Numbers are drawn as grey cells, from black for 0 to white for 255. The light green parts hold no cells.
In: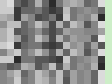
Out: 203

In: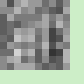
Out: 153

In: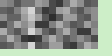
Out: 142

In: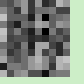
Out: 96

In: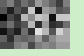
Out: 98

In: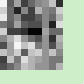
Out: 245
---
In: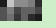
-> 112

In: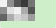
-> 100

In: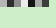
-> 142

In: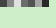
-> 224

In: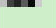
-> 64

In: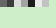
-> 221
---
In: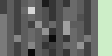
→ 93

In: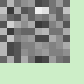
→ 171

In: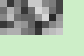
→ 175

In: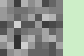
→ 141

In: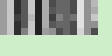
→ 199
